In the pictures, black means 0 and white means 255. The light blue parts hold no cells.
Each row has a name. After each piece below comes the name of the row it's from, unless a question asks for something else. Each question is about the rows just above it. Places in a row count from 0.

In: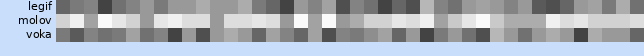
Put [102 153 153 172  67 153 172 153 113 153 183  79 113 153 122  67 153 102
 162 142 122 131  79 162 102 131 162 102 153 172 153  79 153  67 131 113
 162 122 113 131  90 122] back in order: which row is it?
voka
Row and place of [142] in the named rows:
voka, 22

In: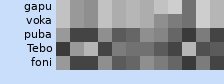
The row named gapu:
[194 153 143 194 173 182 173 194 206 113 206 182]
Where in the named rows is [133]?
puba, 7

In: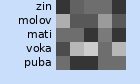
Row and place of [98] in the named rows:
zin, 1
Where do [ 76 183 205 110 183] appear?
voka
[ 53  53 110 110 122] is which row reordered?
mati
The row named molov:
[174  88  88 155  88]
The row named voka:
[ 76 183 205 110 183]
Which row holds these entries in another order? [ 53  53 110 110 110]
puba

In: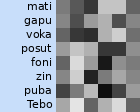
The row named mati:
[123  88  55 196 196 100]
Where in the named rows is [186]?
puba, 2
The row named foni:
[100 218 155  24 143 123]
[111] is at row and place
voka, 5
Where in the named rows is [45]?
voka, 2

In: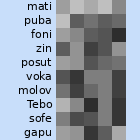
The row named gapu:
[158 147  54  93 170]
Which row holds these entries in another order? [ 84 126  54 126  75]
sofe

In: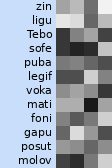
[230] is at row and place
ligu, 0
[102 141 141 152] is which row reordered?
posut
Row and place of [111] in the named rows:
zin, 2
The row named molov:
[ 66  44 121 207]
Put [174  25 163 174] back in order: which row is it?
mati
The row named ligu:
[230 219 102 186]

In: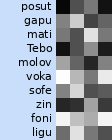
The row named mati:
[120  80 225 120]
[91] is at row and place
sofe, 3
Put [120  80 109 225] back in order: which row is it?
ligu
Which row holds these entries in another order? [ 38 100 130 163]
molov
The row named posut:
[  7  80 120  18]
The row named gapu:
[130 204  68 100]

